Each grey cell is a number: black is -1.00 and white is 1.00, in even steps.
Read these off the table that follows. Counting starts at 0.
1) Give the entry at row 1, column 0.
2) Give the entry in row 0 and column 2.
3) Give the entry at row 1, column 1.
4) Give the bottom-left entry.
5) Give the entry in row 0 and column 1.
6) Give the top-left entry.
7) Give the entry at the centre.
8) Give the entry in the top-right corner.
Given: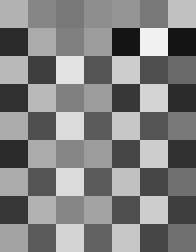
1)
-0.67
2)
-0.06
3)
0.34
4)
0.28
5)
0.05
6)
0.40
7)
-0.29
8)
0.51

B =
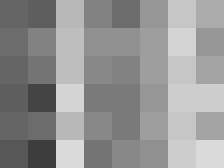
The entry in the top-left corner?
-0.21
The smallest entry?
-0.52
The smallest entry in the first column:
-0.32
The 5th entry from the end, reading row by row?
-0.09
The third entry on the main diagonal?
0.49
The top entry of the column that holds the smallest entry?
-0.26
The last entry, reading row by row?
0.71
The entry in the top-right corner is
0.34
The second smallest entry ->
-0.47
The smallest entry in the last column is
0.18

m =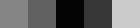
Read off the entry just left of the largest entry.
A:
-0.58
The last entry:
0.59
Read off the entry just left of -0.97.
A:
-0.25

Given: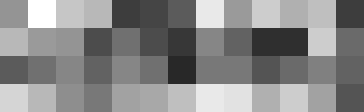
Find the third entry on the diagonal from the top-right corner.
-0.17
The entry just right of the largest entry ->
0.55
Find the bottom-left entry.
0.67
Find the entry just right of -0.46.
-0.29
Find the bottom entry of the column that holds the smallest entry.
0.50
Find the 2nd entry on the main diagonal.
0.21
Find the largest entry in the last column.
-0.17
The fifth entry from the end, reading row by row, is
0.77
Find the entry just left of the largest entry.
0.16
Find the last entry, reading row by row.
-0.34
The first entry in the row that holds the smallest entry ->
-0.29
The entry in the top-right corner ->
-0.52
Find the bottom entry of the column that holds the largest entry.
0.44
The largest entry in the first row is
1.00
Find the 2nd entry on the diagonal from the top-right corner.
0.61

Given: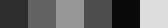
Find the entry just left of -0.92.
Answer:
-0.39
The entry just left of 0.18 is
-0.22

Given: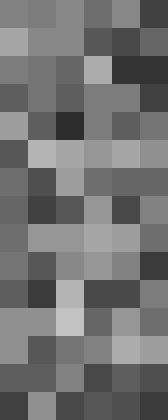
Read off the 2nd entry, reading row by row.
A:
-0.03
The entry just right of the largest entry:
-0.20
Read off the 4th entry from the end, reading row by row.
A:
-0.43
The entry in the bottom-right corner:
-0.54
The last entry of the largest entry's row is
-0.14
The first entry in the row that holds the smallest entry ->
0.24
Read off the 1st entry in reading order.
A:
0.02
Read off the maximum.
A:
0.52
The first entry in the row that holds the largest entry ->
0.13
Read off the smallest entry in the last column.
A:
-0.59
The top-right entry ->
-0.49
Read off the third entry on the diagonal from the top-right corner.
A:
0.35
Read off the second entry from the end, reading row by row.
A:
-0.38
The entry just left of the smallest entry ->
-0.26
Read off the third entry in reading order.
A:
0.07
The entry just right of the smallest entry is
-0.03
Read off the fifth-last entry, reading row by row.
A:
0.13
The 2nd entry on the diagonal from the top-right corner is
-0.43
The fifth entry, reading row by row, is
0.07
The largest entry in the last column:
0.24
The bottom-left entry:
-0.49
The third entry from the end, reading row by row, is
-0.32
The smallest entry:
-0.65
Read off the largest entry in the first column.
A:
0.30

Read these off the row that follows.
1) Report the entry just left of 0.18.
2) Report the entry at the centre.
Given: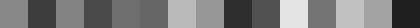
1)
0.45
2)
0.18
